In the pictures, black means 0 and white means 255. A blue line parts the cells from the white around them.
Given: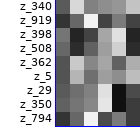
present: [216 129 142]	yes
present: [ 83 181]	yes
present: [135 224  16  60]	no

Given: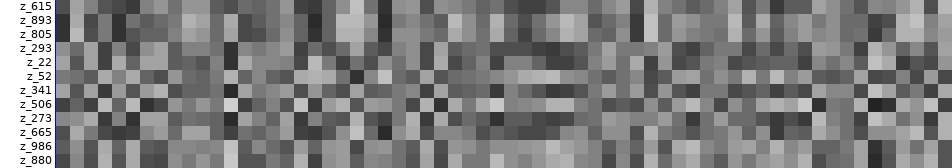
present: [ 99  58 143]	no
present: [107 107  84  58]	yes
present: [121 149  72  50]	no

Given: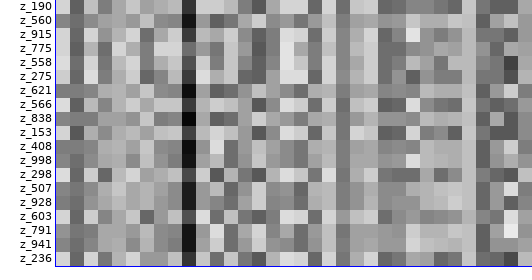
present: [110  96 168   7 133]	no
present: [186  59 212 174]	no

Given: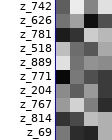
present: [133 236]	no
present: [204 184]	yes
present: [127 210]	no
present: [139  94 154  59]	yes
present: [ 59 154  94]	no
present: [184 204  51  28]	no

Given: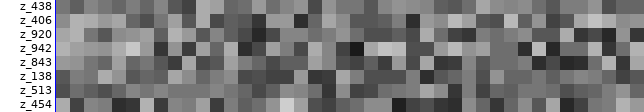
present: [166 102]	yes
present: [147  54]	yes
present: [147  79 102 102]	yes
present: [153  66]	no
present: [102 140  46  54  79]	no
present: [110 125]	yes

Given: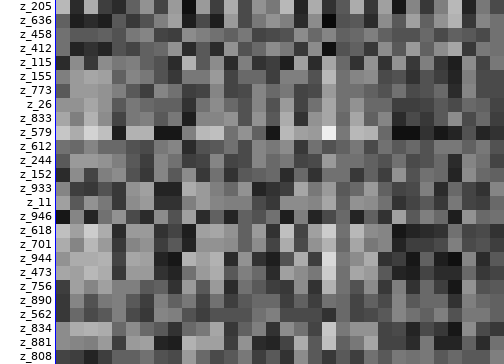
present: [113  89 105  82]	yes
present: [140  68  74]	no

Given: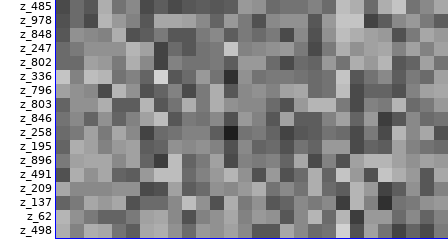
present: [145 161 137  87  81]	no
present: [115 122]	yes
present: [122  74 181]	yes
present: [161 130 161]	yes
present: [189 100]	yes
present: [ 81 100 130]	yes
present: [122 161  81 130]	no

